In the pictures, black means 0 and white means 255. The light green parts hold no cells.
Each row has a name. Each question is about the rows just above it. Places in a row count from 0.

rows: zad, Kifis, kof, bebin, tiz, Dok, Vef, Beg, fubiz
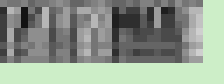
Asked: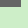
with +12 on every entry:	[113 113 113]
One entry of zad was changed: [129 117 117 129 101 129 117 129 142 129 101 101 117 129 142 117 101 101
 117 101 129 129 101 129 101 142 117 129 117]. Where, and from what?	5, [117]
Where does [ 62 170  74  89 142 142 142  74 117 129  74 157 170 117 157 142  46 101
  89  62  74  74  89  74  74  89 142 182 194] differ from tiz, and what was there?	28, [207]

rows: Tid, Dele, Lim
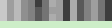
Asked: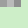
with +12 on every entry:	[170 198 155]
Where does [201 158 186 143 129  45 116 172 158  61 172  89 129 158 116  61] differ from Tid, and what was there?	5, [61]

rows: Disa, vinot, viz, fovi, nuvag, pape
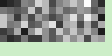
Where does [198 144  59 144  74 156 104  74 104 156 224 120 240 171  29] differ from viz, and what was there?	6, [120]
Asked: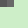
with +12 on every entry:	[100 116]
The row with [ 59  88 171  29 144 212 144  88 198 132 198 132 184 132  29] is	nuvag
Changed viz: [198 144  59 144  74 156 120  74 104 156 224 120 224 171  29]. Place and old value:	12, [240]
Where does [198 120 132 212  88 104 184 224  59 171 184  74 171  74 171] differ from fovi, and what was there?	6, [171]
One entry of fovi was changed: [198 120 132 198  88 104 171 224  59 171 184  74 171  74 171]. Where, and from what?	3, [212]

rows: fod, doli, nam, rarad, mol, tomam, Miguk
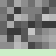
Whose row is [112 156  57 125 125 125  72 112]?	doli
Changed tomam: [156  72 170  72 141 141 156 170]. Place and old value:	3, [86]
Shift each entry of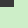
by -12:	[45 45]

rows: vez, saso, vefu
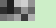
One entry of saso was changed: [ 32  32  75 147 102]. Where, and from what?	0, [45]
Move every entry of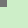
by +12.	[128]
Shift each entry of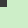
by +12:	[71]
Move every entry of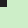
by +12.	[44]
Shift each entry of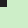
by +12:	[44]
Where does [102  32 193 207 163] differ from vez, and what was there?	4, [147]
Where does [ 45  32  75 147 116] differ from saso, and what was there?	4, [102]

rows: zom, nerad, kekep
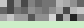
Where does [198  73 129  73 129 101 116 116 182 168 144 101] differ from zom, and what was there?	2, [144]
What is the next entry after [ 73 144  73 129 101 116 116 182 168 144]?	[101]
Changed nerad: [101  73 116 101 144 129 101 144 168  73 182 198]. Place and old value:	6, [116]
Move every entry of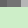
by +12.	[113 128 128 194]
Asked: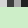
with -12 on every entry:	[201  49 156  21]

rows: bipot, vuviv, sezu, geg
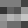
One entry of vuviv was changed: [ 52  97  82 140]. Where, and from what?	3, [155]
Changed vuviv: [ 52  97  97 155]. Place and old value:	2, [82]
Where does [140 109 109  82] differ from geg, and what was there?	3, [66]
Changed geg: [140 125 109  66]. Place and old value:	1, [109]

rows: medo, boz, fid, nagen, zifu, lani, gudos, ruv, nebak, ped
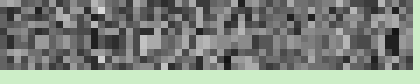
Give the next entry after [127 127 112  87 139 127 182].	[87]
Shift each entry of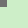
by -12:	[100]

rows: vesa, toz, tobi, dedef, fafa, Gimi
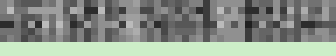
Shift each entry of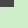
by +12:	[84 84]
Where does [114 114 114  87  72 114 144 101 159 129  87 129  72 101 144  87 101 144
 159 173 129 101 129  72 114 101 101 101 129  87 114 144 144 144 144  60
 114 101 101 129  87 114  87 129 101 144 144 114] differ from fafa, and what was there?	41, [101]
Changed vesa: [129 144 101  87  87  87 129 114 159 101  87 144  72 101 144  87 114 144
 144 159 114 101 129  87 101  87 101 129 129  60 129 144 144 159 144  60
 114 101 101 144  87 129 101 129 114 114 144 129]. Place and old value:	33, [144]
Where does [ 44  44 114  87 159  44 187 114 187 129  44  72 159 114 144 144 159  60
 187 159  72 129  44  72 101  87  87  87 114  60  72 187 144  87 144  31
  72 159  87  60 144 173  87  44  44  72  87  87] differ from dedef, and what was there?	3, [72]
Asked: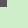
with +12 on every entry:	[99]
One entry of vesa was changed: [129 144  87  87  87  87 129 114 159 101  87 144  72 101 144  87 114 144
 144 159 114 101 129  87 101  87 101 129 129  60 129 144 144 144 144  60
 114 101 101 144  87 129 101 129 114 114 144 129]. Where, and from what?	2, [101]
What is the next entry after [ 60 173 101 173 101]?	[87]

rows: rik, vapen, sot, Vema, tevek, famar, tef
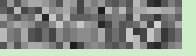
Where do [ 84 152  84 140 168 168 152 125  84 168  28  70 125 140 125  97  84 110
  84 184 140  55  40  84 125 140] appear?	tef
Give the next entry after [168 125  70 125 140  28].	[184]
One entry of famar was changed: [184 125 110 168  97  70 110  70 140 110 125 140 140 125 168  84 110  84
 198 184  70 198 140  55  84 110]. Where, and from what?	4, [84]

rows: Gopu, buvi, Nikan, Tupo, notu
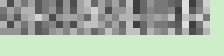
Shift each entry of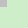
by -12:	[180]
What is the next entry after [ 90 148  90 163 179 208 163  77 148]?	[148]
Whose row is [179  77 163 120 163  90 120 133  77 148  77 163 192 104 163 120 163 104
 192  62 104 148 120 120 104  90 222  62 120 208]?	Gopu
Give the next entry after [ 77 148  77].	[163]
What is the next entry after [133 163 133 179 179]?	[163]

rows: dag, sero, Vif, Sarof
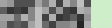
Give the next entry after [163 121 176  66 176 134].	[191]
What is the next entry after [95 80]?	[163]
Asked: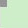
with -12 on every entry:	[138]
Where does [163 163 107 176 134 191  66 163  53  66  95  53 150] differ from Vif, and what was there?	7, [176]
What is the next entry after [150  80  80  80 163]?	[121]

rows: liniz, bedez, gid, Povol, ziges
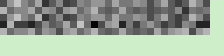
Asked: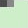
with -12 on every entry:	[ 65 124]
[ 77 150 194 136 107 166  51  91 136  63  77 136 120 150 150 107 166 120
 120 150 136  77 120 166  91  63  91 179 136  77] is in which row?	liniz
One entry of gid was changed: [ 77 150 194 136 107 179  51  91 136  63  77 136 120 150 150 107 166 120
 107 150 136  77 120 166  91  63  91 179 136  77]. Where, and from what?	18, [120]
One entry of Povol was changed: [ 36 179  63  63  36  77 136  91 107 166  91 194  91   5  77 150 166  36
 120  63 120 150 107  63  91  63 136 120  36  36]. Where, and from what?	12, [107]
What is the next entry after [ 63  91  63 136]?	[120]
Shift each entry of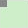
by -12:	[124]

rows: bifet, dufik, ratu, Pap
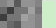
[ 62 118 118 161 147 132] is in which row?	ratu
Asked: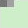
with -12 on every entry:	[106 149]
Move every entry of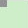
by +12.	[159]
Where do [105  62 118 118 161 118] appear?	dufik

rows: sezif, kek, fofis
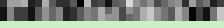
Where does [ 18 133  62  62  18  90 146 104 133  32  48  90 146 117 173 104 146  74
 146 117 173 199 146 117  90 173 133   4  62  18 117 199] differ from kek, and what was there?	12, [133]
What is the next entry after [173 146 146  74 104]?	[117]

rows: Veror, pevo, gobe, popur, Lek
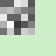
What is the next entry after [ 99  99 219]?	[87]
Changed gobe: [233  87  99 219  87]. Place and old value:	1, [99]
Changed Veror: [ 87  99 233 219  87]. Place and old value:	0, [99]
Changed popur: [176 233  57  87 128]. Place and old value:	1, [248]

